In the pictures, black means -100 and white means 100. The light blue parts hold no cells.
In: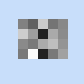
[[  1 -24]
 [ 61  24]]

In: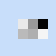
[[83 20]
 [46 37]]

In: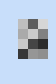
[[ 49 -26]
 [ 33  59]]

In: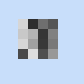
[[ 68 -64]
 [ 57  41]]

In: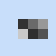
[[-61 -17]
 [ 58 -63]]

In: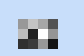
[[ 19  53]
 [ 48 -74]]

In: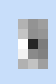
[[40 15]
 [54 13]]
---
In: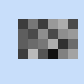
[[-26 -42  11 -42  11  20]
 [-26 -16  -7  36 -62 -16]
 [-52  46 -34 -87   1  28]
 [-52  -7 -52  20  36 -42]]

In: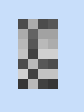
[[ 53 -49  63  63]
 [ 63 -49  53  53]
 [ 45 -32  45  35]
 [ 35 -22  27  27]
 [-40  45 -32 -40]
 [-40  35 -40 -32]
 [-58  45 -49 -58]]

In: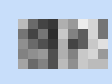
[[  2  12  20 -37  37   2  57  67  20]
 [ 29 -17   2 -37  47  12  57  47  47]
 [ -8 -47  -8 -65  57   2 -27  67  -8]
 [ 12 -17 -37 -56  37 -47 -27  57  76]
 [ 47 -17 -47 -56  37  20  85  67  -8]]

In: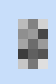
[[ 55  -6  75]
 [ 47   2  65]
 [ 29 -15  21]
 [-52 -25 -34]
 [ 12  21 -44]]

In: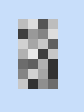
[[ 64  30  56 -25]
 [-15 -25  39 -61]
 [  4  64  30 -61]
 [ 56 -61  12 -15]
 [-51  20   4  73]
 [ 48  73 -33  48]
 [ 39  82 -51  56]]

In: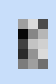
[[-67  15  71]
 [-49  53  63]
 [-94   5  43]
 [ -3  25 -13]
 [ 25  71 -41]]

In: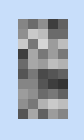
[[ 58  -6  68  22  48]
 [ 12  58  48 -16 -16]
 [ 12  -6  40  58  48]
 [-16  31  22  48  40]
 [  4 -16  12 -51 -24]
 [-51  31  -6  22  -6]
 [ 22  12 -16  -6 -24]
 [-33  31 -24  22   4]
 [  4   4 -33 -51 -60]
 [-33  -6 -42 -33 -24]]
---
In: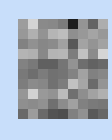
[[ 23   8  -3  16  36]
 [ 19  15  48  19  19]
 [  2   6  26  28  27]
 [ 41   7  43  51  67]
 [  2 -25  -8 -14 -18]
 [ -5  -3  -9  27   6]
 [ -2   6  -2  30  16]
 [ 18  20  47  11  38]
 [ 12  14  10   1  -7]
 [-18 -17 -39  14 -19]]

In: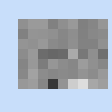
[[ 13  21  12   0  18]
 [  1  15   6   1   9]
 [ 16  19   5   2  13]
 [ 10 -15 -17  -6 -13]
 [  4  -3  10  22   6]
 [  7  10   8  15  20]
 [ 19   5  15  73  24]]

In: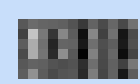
[[-31 -21 -25 -55 -41 -43]
 [-49  -6   6 -88 -49 -83]
 [-27 -12 -21 -81 -38 -80]
 [-41  -9  12 -98 -41 -90]
 [-31 -25 -39 -64 -43 -49]
 [-26 -28 -34 -68 -45 -81]]

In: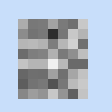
[[ 35  -4  -4  57]
 [ 10  -6  -7  41]
 [ 43  40  43 -12]
 [-15   2  -4  49]
 [ 53  42  44 -17]
 [-19 -14 -12  52]
 [-26  -6  -7  58]
 [  6  15  16  53]]

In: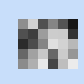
[[ 11 -37 -34]
 [-37  22  59]
 [-66   4  65]
 [-19  57  59]
 [  9  82  49]]

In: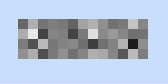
[[-19  -9  -6  28  13  -5   6]
 [ 35 -47   0  -4   8   5 -10]
 [ -3  46   3 -13 -12  40  12]
 [ 14 -37  13   4  32 -32  -2]]

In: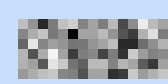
[[ 49 -69  51   3  -1 -42  85  28]
 [  6  54  12  28  46 -33  39  -3]
 [-19   4  16  -7  29 -68 -14  40]
 [ 41  35  28  -1 -47 -59  22   8]
 [ 39 -32  58 -25  46  41 -28  26]
 [ 20  49   6 -36  29 -54  22  54]]
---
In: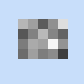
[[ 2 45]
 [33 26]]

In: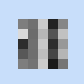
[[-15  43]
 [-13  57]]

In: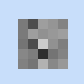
[[ 24  14]
 [-40  59]]

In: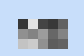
[[ 3 22]
 [59 14]]

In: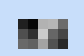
[[-63  59]
 [-24  28]]

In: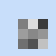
[[  7  17]
 [-36  51]]

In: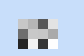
[[ 57  55]
 [ 89 -58]]
